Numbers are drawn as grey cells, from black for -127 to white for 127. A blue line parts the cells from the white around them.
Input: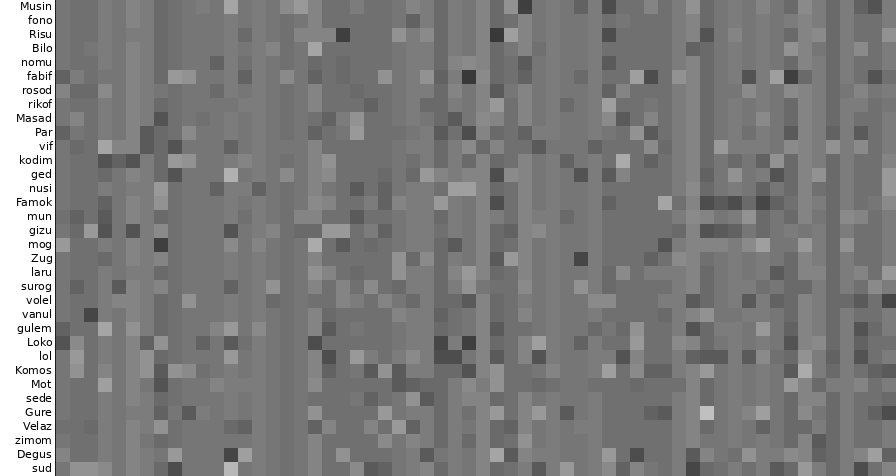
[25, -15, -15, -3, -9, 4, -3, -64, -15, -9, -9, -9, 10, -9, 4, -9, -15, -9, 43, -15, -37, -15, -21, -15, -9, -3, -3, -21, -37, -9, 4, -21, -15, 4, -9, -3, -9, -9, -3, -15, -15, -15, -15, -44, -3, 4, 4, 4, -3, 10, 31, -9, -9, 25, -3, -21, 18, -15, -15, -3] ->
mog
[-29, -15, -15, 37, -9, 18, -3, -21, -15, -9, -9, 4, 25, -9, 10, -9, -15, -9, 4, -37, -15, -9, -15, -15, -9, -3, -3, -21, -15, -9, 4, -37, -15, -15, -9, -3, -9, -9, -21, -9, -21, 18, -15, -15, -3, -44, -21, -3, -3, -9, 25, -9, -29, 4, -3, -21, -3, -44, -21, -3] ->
gulem
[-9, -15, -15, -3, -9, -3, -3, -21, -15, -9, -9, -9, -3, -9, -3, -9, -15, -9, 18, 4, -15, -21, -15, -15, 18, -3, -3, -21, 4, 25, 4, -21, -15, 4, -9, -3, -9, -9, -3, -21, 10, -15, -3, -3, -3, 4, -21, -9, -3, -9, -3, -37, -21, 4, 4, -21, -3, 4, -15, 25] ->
laru
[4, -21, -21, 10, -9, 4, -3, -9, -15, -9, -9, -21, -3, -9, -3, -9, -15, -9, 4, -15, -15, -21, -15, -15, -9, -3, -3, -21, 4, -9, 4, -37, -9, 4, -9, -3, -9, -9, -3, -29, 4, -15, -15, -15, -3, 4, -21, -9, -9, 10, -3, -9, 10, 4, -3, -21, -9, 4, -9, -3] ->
rosod
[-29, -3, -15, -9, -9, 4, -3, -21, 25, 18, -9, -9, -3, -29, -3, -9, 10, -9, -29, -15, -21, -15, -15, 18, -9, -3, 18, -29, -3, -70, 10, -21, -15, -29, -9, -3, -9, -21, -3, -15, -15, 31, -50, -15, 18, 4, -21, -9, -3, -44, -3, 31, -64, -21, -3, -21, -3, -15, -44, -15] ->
fabif

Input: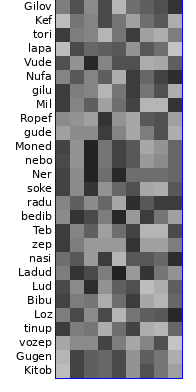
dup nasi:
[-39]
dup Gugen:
[-32]

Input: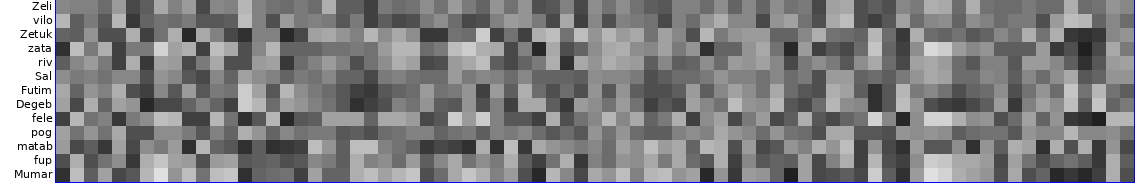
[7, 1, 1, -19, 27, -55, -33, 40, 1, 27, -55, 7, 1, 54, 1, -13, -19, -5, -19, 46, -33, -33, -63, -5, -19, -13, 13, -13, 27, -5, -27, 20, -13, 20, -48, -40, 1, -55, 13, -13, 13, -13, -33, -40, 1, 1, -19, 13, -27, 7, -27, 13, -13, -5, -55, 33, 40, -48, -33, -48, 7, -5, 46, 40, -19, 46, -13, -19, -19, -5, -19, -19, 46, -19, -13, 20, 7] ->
Zeli
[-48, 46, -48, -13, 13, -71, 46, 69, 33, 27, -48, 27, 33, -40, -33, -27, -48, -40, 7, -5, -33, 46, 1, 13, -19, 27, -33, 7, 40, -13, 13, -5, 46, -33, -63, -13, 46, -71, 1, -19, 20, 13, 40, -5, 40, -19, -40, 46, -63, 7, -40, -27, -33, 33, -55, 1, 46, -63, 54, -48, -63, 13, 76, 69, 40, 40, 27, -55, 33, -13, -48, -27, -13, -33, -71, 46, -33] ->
fup
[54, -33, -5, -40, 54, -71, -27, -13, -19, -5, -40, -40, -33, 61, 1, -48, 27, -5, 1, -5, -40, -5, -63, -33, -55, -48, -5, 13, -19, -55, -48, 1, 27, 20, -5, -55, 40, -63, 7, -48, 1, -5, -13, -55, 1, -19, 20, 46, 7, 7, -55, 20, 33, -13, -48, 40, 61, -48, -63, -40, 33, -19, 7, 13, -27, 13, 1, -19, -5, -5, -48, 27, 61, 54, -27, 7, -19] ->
vilo
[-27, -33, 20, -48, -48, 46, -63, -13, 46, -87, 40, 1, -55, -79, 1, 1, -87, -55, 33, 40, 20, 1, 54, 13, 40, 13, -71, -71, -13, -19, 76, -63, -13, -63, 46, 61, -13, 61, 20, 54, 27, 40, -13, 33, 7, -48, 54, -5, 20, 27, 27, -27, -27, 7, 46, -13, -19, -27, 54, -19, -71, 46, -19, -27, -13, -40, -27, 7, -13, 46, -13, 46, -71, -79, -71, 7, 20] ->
Zetuk
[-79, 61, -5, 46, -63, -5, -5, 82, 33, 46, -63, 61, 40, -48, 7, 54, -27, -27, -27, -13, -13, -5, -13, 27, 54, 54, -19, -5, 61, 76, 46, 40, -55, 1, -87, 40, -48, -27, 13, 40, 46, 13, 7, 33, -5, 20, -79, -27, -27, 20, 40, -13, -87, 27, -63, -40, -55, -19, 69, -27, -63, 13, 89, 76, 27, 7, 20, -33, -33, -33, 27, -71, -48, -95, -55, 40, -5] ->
zata

